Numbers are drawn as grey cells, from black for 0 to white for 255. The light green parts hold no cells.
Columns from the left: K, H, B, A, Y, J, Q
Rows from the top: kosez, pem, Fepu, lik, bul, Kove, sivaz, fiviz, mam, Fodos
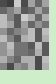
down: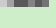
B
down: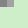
H

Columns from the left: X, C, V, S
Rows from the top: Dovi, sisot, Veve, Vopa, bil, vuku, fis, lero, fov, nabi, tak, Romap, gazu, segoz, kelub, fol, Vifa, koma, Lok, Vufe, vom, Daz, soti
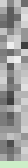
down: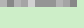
V
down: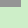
V
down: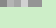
V
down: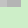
V
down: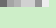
V
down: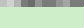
X

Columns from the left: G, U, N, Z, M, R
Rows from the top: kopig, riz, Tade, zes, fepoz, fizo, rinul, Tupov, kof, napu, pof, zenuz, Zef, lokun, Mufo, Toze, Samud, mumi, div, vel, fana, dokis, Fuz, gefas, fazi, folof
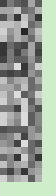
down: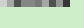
R
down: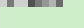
G
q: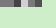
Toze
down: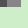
R
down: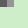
M

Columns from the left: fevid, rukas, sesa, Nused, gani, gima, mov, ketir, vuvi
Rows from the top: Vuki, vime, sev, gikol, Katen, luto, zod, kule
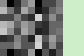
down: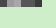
Nused
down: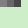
sesa
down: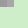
Nused
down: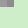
ketir
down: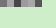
Nused
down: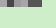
Nused

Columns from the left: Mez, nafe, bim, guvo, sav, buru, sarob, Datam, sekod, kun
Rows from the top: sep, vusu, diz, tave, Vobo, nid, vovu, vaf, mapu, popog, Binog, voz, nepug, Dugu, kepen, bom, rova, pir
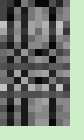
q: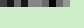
vovu
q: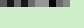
pir
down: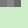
sav

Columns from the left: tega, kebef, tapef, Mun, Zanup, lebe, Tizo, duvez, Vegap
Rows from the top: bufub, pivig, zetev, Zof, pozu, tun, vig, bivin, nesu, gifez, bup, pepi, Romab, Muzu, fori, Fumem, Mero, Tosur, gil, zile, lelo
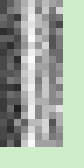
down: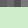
kebef
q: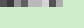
Tosur
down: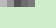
duvez
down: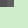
kebef

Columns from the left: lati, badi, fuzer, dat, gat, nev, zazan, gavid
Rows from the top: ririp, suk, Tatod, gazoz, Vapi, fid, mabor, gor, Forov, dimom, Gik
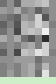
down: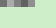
lati
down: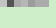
gat
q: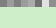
Gik
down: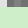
nev
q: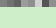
Tatod

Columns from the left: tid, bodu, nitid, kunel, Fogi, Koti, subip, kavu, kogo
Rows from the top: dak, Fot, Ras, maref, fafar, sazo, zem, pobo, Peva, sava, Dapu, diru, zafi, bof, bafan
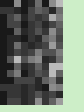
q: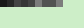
pobo
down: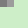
kavu
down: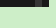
tid

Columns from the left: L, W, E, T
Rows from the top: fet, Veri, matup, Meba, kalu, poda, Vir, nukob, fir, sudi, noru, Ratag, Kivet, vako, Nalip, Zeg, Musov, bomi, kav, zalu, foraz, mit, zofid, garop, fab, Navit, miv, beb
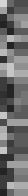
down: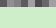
E
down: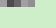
E
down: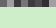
W

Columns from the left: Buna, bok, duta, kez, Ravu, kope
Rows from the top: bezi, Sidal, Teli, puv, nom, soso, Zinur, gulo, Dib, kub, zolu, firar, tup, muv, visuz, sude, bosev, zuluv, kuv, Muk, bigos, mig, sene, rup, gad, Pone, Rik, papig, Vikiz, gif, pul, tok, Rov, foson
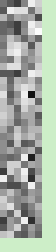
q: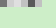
Zinur
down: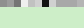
Ravu
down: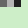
Ravu

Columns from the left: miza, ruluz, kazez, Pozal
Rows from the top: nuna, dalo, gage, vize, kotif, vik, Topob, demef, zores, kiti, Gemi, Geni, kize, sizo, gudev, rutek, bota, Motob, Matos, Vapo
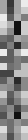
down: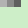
ruluz
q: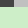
Gemi
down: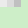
miza
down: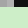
kazez

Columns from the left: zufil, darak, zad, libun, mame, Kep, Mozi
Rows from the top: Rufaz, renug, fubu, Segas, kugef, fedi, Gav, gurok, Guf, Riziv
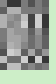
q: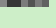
Rufaz
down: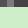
mame
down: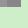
Kep
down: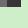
Mozi
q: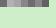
Gav

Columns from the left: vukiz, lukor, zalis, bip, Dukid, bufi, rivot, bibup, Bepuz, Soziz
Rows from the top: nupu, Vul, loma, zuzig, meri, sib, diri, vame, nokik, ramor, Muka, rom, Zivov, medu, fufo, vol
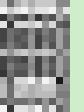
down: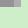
Dukid
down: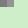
lukor
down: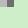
bip
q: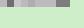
medu

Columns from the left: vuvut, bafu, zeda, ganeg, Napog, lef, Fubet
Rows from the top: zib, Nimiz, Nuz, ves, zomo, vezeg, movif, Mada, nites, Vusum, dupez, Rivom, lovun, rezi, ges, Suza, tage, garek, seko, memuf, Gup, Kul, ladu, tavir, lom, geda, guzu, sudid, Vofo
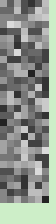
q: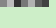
rezi
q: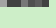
nites
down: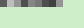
lef
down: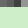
lef
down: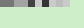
ganeg

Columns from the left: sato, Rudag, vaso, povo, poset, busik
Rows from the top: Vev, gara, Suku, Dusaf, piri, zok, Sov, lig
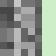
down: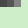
Rudag
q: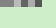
lig
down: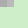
vaso
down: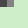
Rudag

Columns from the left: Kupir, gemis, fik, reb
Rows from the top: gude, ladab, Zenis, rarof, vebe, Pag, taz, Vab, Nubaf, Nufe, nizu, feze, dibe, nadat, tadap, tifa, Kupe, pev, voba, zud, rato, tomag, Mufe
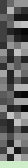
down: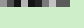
fik
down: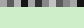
fik
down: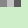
fik
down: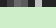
gemis

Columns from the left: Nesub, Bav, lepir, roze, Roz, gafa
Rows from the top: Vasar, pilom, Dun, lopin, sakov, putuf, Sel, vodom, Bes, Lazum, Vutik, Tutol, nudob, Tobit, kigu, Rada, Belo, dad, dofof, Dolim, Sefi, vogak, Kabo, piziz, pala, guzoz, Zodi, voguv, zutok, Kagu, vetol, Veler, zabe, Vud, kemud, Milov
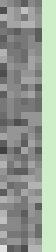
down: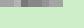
Roz
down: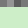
gafa
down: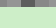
gafa
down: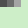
Nesub
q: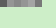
Tobit
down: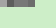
Nesub
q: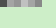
pilom

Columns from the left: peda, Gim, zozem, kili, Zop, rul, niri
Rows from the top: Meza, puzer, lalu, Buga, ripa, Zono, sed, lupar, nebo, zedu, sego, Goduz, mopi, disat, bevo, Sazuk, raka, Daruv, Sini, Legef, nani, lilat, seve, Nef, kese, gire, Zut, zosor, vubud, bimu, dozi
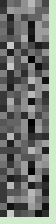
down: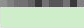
zozem
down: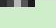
Zop

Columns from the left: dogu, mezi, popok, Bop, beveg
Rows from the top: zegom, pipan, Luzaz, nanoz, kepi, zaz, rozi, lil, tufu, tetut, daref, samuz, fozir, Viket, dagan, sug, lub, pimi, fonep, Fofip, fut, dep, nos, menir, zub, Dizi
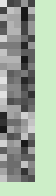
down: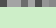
mezi
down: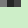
Bop
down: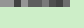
beveg

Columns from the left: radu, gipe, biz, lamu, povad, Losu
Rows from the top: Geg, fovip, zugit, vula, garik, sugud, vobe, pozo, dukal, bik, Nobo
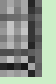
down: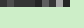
povad
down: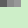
radu
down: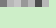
lamu

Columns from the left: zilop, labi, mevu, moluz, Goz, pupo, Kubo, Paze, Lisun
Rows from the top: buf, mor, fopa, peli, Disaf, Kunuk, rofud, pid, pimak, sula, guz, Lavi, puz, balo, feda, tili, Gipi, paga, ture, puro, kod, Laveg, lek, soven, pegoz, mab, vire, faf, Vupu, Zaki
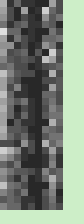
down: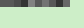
mevu
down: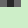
Kubo
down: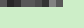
mevu
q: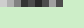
Laveg
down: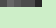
moluz

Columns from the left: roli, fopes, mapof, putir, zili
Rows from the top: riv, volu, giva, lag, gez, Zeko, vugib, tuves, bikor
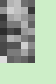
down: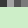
mapof
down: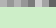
putir
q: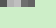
riv
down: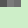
mapof
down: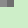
zili
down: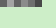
zili

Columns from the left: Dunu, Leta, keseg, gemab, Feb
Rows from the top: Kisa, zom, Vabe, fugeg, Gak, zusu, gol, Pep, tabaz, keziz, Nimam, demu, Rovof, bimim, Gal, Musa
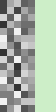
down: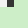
keseg
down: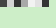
Dunu
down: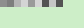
gemab
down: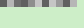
Leta
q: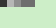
fugeg
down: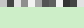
keseg

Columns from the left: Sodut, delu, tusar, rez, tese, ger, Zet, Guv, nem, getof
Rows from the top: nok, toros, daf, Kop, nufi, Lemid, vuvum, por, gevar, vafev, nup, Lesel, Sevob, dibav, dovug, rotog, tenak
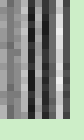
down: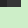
Zet
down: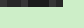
tese
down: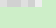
nem
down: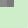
tusar
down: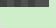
getof
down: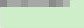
Sodut

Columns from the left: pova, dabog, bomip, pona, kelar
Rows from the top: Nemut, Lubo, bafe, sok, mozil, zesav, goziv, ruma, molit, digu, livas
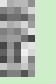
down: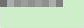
dabog
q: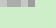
digu
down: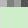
bomip
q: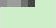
zesav
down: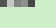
pova
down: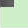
bomip

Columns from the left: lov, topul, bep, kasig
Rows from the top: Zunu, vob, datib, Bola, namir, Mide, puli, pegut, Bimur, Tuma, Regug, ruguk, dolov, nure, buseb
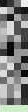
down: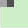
bep
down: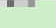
lov

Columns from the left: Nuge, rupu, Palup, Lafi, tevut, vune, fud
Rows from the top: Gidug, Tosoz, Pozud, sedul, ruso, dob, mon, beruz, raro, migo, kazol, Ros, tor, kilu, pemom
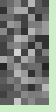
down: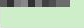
vune
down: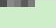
rupu
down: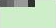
fud
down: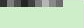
fud
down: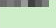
rupu
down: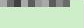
Lafi

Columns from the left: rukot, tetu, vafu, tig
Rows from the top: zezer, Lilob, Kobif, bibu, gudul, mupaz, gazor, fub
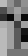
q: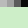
mupaz
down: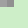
vafu
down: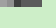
vafu
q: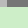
fub

